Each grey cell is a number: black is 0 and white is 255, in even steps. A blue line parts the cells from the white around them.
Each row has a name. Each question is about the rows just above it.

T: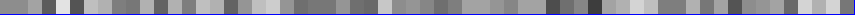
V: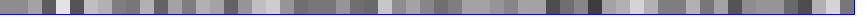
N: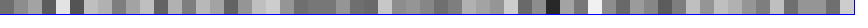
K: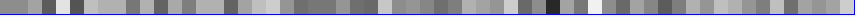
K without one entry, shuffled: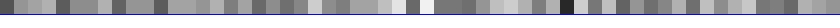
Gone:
[169]
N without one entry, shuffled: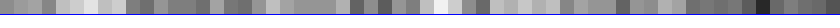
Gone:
[184]
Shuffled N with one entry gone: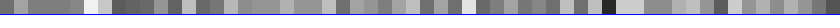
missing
[155]

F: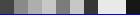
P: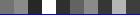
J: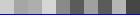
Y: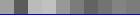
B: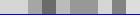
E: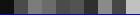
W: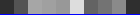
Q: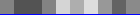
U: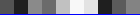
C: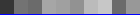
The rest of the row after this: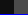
[123 107  75  83  47 138  69 193]
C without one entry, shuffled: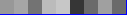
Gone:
[146]
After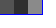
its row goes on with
[ 69 193]
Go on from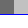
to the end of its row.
[248 227  31  91 131]
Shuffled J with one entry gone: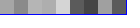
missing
[206]
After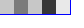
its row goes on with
[233  23]
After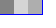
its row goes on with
[221 152  99 138]

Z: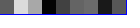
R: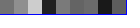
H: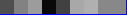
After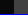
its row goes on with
[168 176 136 136]
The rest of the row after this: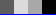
[ 65 100 107  25  87]
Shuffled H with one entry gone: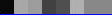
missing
[130]
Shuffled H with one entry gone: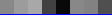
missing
[176]

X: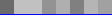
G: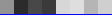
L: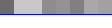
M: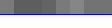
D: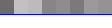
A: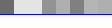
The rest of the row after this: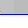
[134 141 122 154 147]
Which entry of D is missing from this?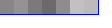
[154]

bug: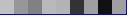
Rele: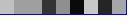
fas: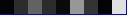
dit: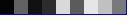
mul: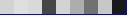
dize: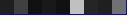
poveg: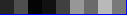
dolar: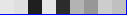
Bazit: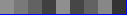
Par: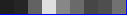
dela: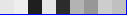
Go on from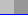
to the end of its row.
[129 185 179  51 159  17 159]
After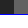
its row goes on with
[223 135 106  70  78 113]
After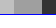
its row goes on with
[143  10 199  37 166]

